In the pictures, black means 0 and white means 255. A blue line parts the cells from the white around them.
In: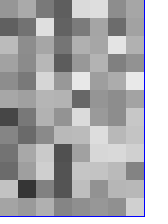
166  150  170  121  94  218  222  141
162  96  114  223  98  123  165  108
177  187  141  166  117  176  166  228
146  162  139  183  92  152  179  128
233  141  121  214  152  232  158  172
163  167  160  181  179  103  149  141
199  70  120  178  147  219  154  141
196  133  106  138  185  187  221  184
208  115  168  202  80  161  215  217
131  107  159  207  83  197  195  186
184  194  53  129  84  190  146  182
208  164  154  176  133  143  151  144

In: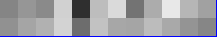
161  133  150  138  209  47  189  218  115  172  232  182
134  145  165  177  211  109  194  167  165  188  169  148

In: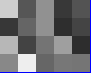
83  206  86  145  56
68  55  101  145  46
45  183  67  116  159
117  136  238  102  119

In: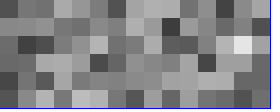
165  81  118  113  170  150  124  82  164  176  173  114  142  67  138
80  136  138  145  119  112  137  127  175  154  61  154  134  105  129
162  108  65  78  124  145  180  113  123  172  93  90  129  180  229
104  105  108  169  172  156  75  101  144  135  128  164  70  159  159
103  71  116  89  166  122  132  129  138  141  162  163  175  173  103
111  84  137  179  120  188  178  119  86  157  102  158  116  107  82

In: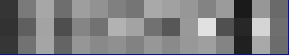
106  53  122  167  110  158  146  128  117  169  161  151  131  155  26  151
111  50  95  163  78  133  114  178  163  113  87  153  225  80  39  213
108  54  114  165  100  150  137  144  130  151  138  152  159  132  32  169

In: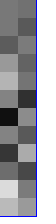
113  120
89  120
123  92
99  153
116  180
48  131
140  16
89  131
171  54
72  109
123  219
154  186
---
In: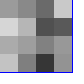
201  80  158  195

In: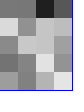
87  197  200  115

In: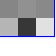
137  55

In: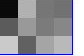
113  123  97

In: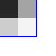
164  205

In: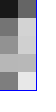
101  116

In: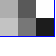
254  119
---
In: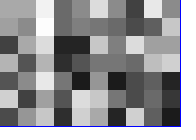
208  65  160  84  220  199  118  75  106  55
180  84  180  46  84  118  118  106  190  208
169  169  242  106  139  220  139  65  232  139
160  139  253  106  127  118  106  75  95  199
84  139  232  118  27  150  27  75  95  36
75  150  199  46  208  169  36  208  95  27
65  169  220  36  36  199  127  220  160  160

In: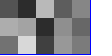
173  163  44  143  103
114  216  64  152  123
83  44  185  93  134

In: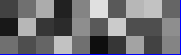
112  78  101  194  112  14  54  163  66  132
66  112  172  33  132  224  89  183  194  101
24  183  54  43  142  89  203  78  78  142

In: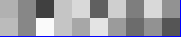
187  135  250  197  167  228  155  108  146  85
177  135  64  197  217  96  207  126  217  146

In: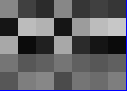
168  11  32  168  43  21  11
135  64  43  135  54  64  54
117  87  96  117  96  87  96
87  126  135  75  117  108  126
21  188  178  21  156  188  199

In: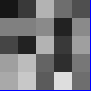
169  200  91  222  110
159  188  100  46  119
128  128  138  34  138
69  34  179  57  159
22  57  179  110  79

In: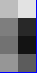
189  227
150  92
126  40
114  19

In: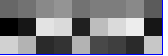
209  179  42  51  179  72  63  42  199
103  114  137  148  114  125  125  137  91
0  22  227  218  32  189  218  237  22
